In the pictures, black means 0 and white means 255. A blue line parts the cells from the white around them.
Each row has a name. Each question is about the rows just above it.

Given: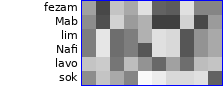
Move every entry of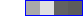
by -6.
[163 218  92  86]
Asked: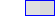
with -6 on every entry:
[218 211]
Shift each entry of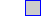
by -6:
[197]
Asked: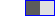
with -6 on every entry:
[ 86 218]
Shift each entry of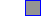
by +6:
[153]
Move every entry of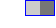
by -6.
[197 112]

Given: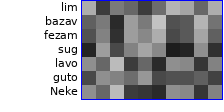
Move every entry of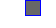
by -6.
[97]
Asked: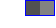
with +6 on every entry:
[ 87 136]
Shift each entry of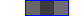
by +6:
[109  66 115]
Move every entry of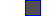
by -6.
[75]
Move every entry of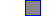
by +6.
[142]
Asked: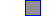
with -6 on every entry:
[137]

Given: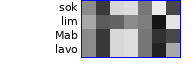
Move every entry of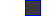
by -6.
[51]
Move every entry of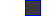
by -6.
[51]
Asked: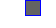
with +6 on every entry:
[105]

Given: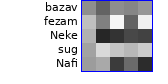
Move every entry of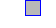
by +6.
[190]
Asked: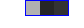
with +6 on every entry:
[183  44  57]
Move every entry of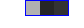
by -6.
[171  32  45]
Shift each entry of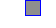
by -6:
[136]

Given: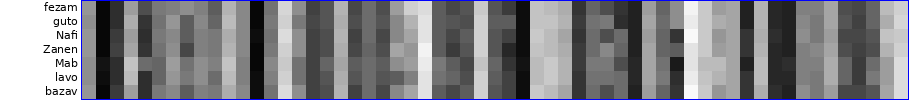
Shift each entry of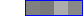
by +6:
[134 127 179 142]
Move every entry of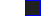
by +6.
[39]
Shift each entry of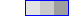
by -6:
[221 195 151]
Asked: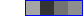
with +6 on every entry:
[171  58 120 148]
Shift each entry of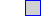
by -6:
[202]
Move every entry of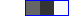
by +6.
[107  58 255]

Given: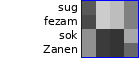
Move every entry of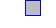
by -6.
[183]
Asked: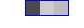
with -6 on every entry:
[ 68 198 183]
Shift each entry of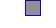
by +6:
[150]
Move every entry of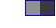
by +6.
[150  65]
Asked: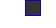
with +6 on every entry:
[58]
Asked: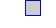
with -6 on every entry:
[198]
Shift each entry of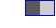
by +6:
[ 95 210]

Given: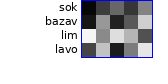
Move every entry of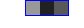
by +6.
[158  39  95]
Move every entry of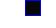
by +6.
[13]
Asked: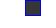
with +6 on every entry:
[60]
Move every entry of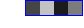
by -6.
[ 63 188  21 118]
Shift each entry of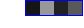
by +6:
[ 27 158  39  95]
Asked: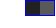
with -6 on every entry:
[27 83]
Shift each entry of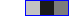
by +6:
[200  33 130]

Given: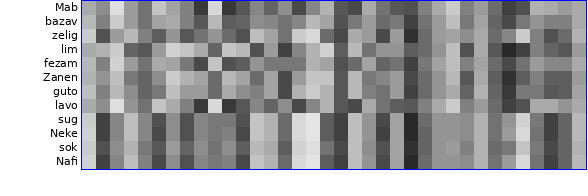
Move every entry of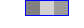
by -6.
[122 203 149]
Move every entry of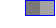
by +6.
[126 169]
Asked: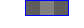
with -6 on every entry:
[ 87 122  87]
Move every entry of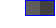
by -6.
[87 59]
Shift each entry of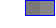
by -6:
[114 128]
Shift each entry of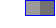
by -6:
[149 108]
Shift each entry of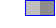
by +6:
[196 147]

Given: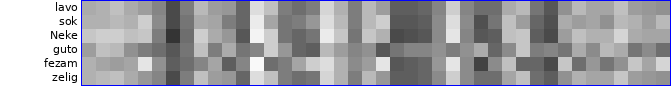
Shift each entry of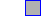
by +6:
[183]
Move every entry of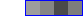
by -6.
[151 127  68 119]

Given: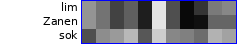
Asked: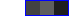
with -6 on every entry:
[60 89 24]
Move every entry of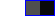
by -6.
[73  3]
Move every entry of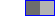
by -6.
[103 172]
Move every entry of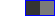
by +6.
[ 58 128]
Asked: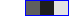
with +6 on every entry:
[101  36 233]
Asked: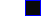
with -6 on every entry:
[3]

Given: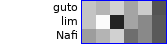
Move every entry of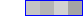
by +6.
[202 186 215 170]
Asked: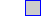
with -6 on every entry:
[197]
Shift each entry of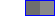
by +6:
[116 143]
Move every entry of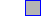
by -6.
[174]

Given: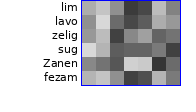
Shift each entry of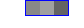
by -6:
[130 154  94]
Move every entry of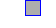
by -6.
[167]
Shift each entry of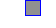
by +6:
[150]
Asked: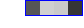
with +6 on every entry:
[ 92 214 208  59]
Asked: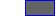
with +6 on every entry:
[106 106]

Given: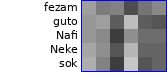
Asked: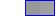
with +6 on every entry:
[157 165]
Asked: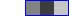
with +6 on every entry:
[136  67 204]

